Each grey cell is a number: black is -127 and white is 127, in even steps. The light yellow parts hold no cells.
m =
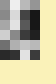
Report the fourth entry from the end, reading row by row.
-86
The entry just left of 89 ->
9
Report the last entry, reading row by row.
-68
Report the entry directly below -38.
-68
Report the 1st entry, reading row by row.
21
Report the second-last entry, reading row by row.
98
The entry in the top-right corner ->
21

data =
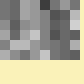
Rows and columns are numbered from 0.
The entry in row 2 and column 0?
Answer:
13
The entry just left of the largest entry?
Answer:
-22
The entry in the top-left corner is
-10
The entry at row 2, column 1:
-32
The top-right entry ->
-10
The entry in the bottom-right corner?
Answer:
-32
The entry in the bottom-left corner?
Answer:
46
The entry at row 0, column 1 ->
-22
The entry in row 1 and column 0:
-10
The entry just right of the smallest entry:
-10
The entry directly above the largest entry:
57

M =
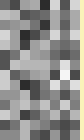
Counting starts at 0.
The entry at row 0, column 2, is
32
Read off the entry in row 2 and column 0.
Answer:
10
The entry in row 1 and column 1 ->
54
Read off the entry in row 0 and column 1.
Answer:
-53
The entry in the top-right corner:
85
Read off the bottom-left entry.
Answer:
10
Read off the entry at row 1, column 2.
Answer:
-44
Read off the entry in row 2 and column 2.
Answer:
32
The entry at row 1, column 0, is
65
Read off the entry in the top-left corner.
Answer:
-20
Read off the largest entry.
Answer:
117
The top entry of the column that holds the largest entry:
-44
